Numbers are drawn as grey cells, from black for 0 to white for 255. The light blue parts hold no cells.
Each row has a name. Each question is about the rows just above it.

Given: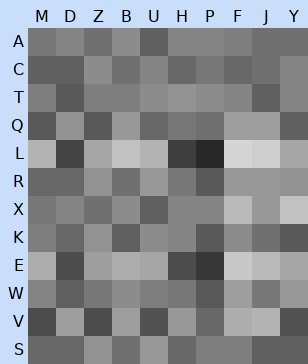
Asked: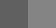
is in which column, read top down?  U
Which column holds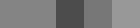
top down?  H
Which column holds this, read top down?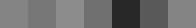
P
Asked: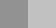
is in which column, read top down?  Y
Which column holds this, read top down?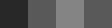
P
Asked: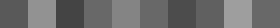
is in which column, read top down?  D

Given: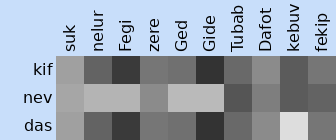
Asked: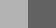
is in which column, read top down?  nelur
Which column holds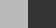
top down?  Gide
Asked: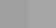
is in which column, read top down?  suk
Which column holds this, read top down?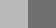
Ged

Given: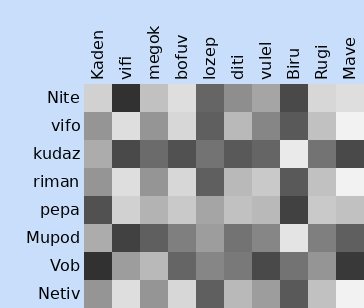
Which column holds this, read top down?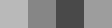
vulel
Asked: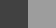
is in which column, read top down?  vifi

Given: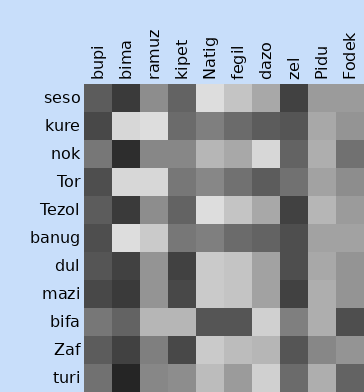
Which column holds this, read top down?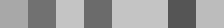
fegil
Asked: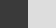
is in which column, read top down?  bima
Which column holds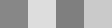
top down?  Natig
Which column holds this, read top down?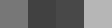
kipet
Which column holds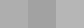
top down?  Pidu
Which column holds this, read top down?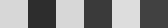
bima
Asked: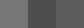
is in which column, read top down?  bupi

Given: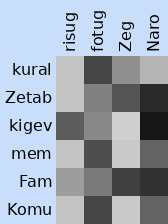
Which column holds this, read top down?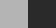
Naro
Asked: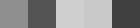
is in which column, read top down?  Zeg
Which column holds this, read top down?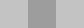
risug

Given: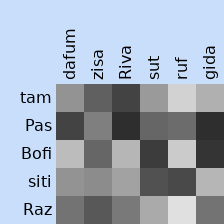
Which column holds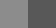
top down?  zisa
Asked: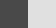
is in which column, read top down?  ruf

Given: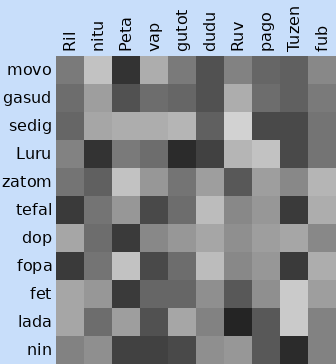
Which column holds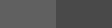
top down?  Tuzen
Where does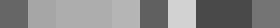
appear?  sedig
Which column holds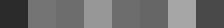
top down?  gutot
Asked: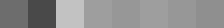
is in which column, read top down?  pago
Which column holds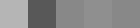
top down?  Ruv

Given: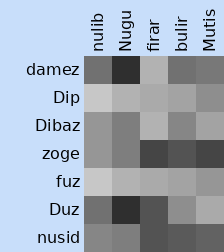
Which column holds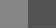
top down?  bulir
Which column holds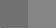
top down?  nulib
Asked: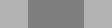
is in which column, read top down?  Nugu

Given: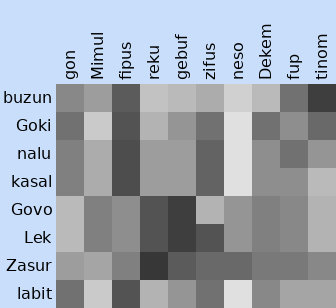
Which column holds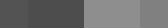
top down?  fipus
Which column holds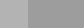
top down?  reku
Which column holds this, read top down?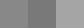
fup
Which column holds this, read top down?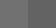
zifus

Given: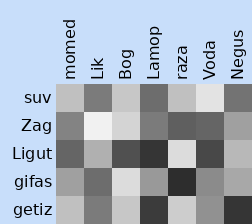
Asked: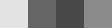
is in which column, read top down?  Voda
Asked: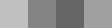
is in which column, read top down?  momed
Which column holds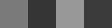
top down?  Lamop
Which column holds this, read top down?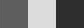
raza

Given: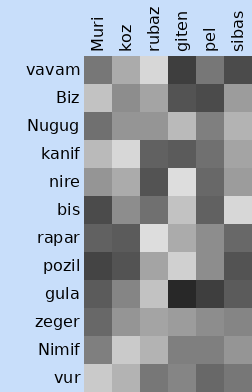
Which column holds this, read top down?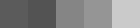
koz
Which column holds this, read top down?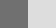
rubaz
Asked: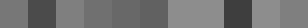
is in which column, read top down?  pel
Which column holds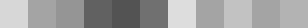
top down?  rubaz
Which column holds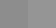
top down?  koz
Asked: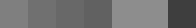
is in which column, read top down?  pel
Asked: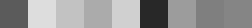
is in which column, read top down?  giten

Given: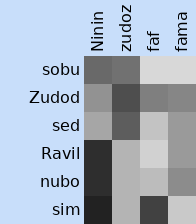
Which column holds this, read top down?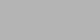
zudoz
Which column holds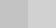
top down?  faf
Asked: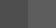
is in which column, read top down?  zudoz

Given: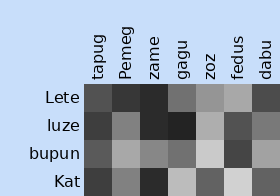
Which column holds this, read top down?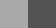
fedus
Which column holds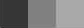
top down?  Pemeg
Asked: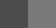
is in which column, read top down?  dabu
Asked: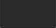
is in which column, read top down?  zame
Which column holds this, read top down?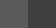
tapug
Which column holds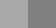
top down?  Pemeg
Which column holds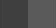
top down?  tapug

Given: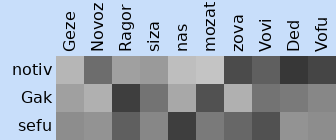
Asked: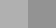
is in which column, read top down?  Novoz
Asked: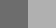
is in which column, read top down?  Novoz
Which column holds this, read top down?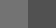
Vovi
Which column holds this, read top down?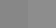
Vofu
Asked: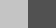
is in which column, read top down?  mozat

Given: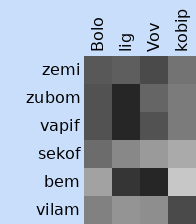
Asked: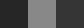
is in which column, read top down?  lig
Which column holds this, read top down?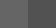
Vov
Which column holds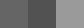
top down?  Vov

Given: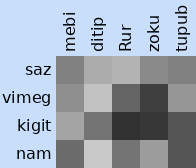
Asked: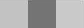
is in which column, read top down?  ditip
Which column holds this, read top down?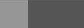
tupub
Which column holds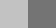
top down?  ditip
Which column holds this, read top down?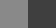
zoku
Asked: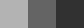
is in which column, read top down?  Rur

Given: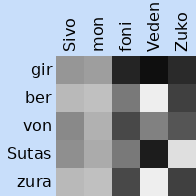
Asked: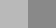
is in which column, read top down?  Sivo
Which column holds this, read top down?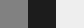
Veden
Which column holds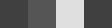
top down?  Zuko

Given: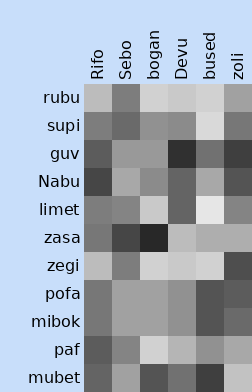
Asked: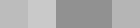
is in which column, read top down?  Devu
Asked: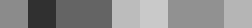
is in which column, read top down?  Devu
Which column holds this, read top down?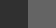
Devu
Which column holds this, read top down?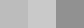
Devu

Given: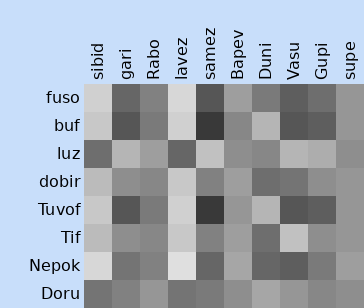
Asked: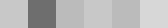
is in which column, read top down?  sibid
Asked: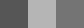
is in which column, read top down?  Vasu
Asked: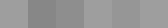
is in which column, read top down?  Bapev
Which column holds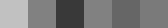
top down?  samez

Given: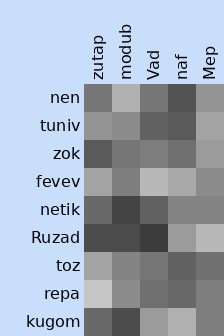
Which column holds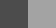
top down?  zutap
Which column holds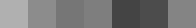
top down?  modub
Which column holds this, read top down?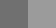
Vad
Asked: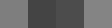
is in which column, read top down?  modub
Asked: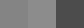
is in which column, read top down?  modub

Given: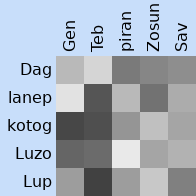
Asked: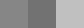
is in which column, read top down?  Zosun
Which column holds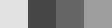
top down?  Gen
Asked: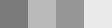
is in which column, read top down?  piran
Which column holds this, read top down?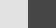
Gen

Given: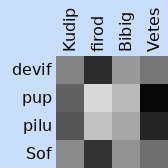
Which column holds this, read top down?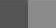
Kudip
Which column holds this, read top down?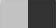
firod
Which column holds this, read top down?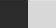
firod
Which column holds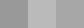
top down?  Bibig

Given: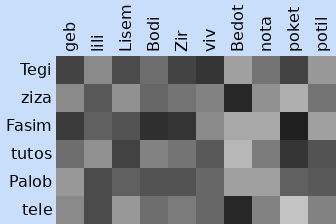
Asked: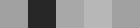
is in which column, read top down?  Bedot
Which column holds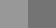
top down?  potil
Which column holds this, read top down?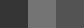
Zir
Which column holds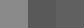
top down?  lili
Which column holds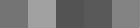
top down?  potil
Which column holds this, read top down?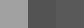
potil
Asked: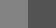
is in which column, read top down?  Bodi

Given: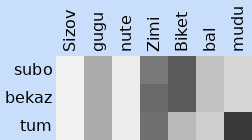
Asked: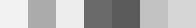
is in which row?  bekaz
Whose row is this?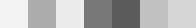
subo
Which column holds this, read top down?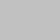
bal

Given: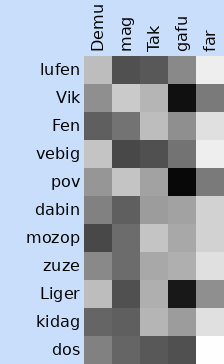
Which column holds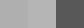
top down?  Tak
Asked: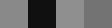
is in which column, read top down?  gafu
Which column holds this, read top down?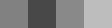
Demu
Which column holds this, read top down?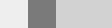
far

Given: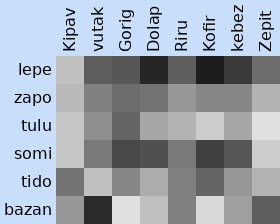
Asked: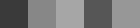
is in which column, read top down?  kebez
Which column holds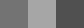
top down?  Dolap
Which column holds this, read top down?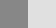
Gorig

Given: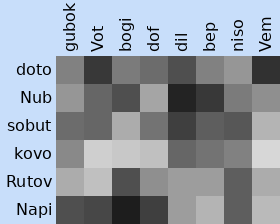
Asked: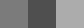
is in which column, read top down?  bogi
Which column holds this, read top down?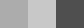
bogi
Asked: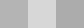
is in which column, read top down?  Vem
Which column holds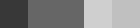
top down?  Vot

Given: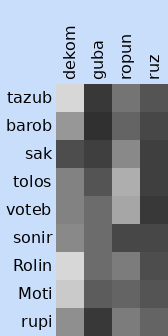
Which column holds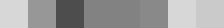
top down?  dekom
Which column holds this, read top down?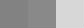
dekom
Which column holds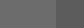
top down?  guba
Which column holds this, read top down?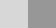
dekom
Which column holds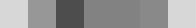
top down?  dekom
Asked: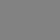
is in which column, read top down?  dekom

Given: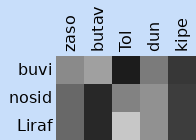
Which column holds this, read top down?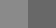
zaso
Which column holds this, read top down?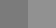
dun
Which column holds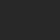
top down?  butav
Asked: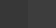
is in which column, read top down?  kipe
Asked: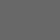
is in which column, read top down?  zaso
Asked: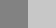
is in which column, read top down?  Tol

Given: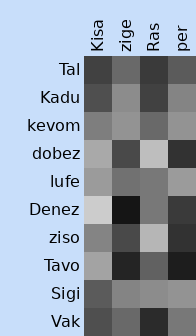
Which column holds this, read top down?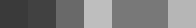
Ras
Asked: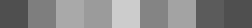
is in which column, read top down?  Kisa
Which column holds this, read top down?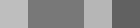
Ras
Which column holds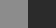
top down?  Ras
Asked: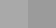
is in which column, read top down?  Kisa
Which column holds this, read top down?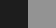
per

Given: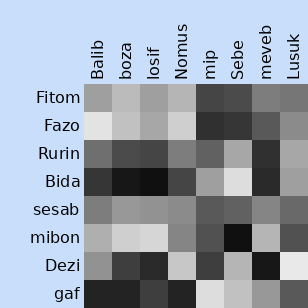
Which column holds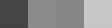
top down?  Nomus
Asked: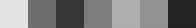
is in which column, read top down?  Balib
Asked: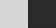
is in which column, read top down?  losif
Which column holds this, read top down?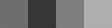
Balib
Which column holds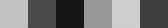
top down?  boza
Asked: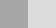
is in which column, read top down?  Sebe
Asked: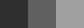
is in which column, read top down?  mip

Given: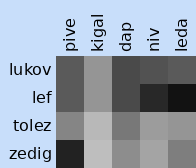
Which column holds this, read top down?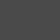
dap
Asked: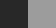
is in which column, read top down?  niv
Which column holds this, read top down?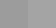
niv
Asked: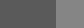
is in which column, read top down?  pive

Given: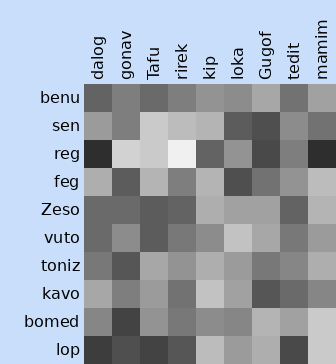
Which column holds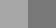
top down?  Gugof
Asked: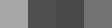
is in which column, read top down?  Gugof
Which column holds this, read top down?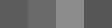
gonav
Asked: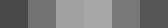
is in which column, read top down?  Gugof
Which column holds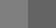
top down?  rirek

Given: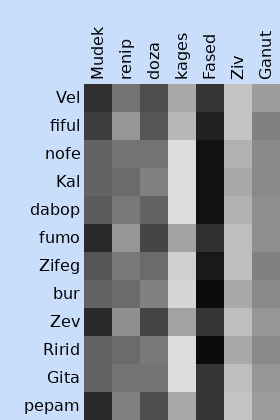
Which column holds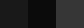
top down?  Fased
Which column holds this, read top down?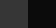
Fased
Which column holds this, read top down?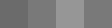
renip
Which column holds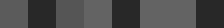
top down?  Mudek
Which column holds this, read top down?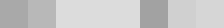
kages
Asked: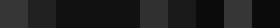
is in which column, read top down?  Fased
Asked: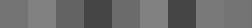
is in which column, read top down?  doza

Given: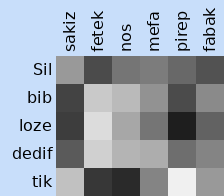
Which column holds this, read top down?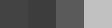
sakiz
